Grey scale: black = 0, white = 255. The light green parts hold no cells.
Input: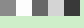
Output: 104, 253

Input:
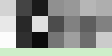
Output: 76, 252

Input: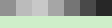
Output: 166, 200

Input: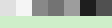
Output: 115, 245

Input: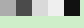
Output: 217, 239

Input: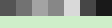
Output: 135, 217

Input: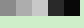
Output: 200, 200

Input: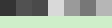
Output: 217, 217
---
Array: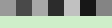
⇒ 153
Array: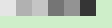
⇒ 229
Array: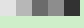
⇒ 227
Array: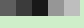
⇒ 94
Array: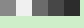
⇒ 136
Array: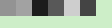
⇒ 147
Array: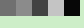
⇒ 112
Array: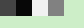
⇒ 68
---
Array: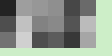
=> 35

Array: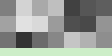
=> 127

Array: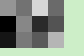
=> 149

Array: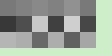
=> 121

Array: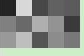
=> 36

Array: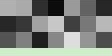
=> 176

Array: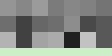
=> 149

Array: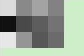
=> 219
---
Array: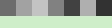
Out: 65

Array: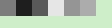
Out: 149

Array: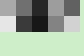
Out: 97

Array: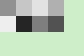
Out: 238

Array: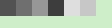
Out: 222

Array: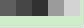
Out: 210
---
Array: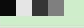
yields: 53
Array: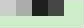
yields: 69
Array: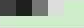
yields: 63
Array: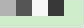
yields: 85
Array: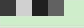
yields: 58
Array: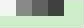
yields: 97
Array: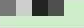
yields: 79
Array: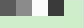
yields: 91
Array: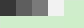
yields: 93
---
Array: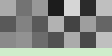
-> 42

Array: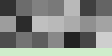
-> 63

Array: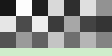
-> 223

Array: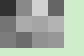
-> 209

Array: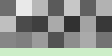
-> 96

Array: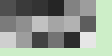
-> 130

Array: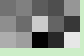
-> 78
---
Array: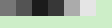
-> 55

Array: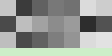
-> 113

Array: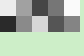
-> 70

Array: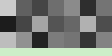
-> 139

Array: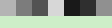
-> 25

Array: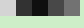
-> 15
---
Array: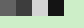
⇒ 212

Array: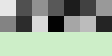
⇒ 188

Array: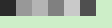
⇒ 201

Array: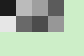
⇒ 76

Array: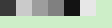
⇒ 19

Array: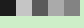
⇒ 170

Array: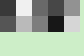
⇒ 23

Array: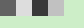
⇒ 57

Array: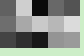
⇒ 148

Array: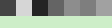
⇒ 126
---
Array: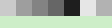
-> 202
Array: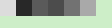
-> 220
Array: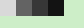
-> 217
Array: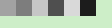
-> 162
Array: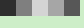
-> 46
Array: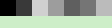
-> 0
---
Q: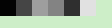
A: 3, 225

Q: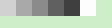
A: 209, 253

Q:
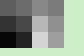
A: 94, 158

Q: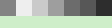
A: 131, 45

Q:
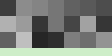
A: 61, 147

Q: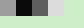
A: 157, 220

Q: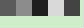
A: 91, 67

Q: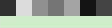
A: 48, 68
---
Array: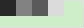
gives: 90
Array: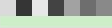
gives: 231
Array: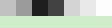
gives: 30
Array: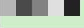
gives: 130
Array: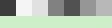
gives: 225
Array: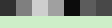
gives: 206
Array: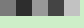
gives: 152
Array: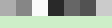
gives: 250
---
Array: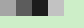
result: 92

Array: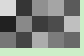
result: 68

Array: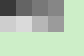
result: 218

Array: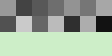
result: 202

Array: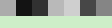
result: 19

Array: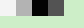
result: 179

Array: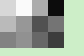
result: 145
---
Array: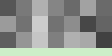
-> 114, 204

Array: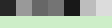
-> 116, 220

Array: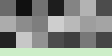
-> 206, 206

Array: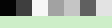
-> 162, 247

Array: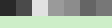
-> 154, 225

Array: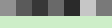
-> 105, 198

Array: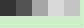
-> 165, 218

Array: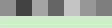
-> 100, 194
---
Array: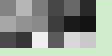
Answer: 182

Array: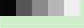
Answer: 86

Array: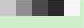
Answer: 143

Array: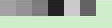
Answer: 147

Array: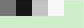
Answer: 23

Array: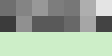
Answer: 132

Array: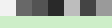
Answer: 104
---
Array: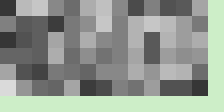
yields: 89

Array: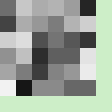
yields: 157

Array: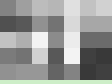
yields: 194

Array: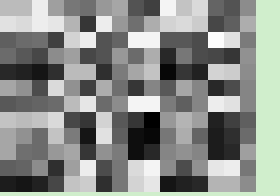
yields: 82

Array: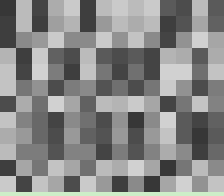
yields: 187
